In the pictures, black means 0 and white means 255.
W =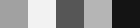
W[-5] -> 161
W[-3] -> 86
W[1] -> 242

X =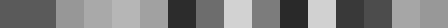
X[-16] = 90
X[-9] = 109
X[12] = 57
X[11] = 209
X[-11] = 161

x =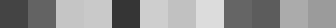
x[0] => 68
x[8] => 101
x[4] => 53
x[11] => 155

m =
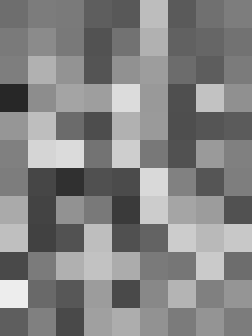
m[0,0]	110
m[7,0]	170
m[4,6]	78
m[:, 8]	[125, 114, 123, 144, 91, 128, 126, 81, 200, 109, 149, 124]
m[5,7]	154
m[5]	[128, 213, 219, 115, 206, 120, 81, 154, 128]
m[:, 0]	[110, 122, 126, 39, 150, 128, 125, 170, 191, 73, 237, 94]
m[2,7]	93
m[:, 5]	[189, 177, 157, 153, 154, 120, 217, 204, 99, 122, 136, 146]
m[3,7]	194
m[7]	[170, 67, 146, 121, 58, 204, 165, 156, 81]
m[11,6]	123
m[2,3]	84
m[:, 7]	[112, 102, 93, 194, 85, 154, 85, 156, 185, 202, 128, 148]
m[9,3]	194
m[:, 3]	[94, 82, 84, 158, 77, 115, 80, 121, 190, 194, 156, 160]
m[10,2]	87

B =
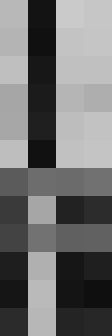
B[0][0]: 184
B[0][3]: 198
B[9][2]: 22
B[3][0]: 166
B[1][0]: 180
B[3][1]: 27
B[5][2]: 193
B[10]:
[21, 186, 20, 15]
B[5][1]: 17
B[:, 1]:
[19, 16, 23, 27, 31, 17, 109, 166, 114, 176, 186, 183]
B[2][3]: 192

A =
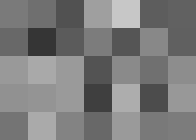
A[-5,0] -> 122
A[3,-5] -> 154
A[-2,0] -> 145
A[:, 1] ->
[111, 53, 169, 148, 170]
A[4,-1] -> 124
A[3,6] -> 152
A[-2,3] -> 63
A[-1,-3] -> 154
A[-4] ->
[104, 53, 91, 124, 85, 136, 96]
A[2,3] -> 83
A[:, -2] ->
[93, 136, 112, 76, 121]

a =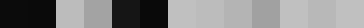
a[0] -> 11
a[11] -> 184
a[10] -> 192
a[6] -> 192

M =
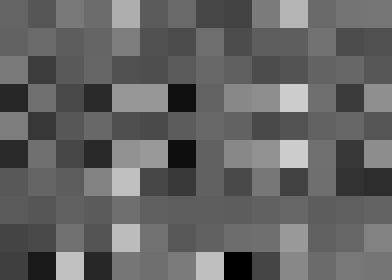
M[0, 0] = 100
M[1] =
[98, 107, 93, 101, 125, 81, 76, 110, 76, 94, 94, 114, 76, 80]
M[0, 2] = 121
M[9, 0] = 63
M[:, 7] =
[71, 110, 104, 99, 104, 97, 97, 94, 97, 190]
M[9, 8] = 0
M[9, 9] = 69
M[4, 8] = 98
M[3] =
[39, 112, 73, 42, 151, 151, 16, 99, 136, 142, 204, 111, 59, 143]
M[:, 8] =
[67, 76, 96, 136, 98, 136, 73, 93, 109, 0]
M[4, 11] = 98
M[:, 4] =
[174, 125, 81, 151, 79, 146, 192, 111, 188, 118]
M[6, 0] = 88
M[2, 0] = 122
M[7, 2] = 97
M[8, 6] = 88
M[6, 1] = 101
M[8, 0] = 68
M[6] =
[88, 101, 93, 130, 192, 71, 57, 97, 73, 119, 65, 111, 50, 45]
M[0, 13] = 118
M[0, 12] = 116
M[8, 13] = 130
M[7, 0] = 91
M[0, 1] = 86
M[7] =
[91, 86, 97, 91, 111, 96, 94, 94, 93, 97, 103, 93, 95, 99]
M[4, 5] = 74
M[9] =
[63, 25, 193, 39, 118, 110, 123, 190, 0, 69, 136, 107, 120, 117]
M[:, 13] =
[118, 80, 87, 143, 85, 141, 45, 99, 130, 117]
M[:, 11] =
[105, 114, 99, 111, 98, 112, 111, 93, 97, 107]

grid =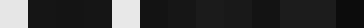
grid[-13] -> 230
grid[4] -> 232
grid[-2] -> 28
